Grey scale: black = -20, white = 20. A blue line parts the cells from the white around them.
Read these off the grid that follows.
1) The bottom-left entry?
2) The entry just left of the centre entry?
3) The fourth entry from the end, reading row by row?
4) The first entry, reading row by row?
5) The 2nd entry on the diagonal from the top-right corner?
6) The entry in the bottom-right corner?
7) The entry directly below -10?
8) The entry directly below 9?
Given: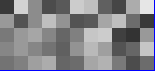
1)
-2
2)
-4
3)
8
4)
-11
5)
-3
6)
-3
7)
-7
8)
6

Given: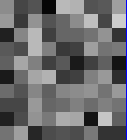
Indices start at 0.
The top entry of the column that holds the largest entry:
5
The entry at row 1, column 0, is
4
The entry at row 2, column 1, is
1
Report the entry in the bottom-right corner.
-12
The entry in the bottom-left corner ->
-2
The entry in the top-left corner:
2
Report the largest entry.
12
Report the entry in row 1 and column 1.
-11
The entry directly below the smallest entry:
-7
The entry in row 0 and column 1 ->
-9
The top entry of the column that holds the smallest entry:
-19
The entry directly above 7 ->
-3
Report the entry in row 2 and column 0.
-15
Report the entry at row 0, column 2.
-7
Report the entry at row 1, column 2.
3
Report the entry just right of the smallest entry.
9

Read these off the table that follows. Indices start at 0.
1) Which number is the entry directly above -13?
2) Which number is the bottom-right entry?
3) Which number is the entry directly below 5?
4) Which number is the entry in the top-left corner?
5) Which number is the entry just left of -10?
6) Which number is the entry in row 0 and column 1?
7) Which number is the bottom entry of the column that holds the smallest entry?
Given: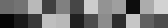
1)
5
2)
-8
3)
-13
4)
-3
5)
9
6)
-2
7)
-19

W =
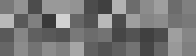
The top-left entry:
-1
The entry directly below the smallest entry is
-6
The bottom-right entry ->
0
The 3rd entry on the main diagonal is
-5
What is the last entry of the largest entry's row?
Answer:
-1
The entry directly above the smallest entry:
4
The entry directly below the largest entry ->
-7
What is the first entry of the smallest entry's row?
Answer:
9
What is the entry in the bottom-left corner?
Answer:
-4
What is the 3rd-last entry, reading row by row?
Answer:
-4
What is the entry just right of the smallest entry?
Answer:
13
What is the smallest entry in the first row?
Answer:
-10
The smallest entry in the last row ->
-9
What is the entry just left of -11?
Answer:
0
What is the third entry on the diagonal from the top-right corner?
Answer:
-8
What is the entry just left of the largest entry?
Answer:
-11
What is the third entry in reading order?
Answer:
-8

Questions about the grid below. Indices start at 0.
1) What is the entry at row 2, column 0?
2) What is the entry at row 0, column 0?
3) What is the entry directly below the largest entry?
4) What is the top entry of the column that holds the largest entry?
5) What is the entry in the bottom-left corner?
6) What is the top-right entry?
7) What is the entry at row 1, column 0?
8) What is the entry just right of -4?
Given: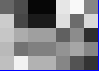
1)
11
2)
-4
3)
-3
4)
19
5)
10
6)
1
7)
12
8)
-8

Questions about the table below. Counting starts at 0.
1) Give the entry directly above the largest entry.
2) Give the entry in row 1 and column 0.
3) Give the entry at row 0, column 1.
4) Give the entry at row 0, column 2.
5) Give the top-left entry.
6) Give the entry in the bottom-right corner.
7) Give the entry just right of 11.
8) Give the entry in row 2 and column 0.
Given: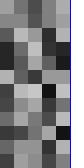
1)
-11
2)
1
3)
-2
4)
-8
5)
5
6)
0
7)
-17
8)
-6

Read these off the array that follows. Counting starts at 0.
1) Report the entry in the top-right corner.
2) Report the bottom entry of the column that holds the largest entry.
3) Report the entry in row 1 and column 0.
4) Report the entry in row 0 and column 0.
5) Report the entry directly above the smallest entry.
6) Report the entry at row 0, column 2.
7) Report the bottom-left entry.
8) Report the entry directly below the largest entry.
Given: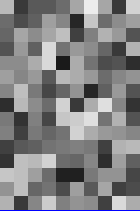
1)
13
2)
2
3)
-3
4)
9
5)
-2
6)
-6
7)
8
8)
11

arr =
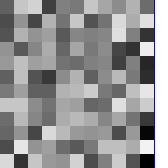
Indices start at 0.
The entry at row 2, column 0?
-7
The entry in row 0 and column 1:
11
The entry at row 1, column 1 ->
3
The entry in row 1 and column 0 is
-8
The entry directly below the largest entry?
-20
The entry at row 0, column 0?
-5
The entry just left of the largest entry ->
7
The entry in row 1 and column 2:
-9
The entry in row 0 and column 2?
13
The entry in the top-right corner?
-3
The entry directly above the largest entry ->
-19
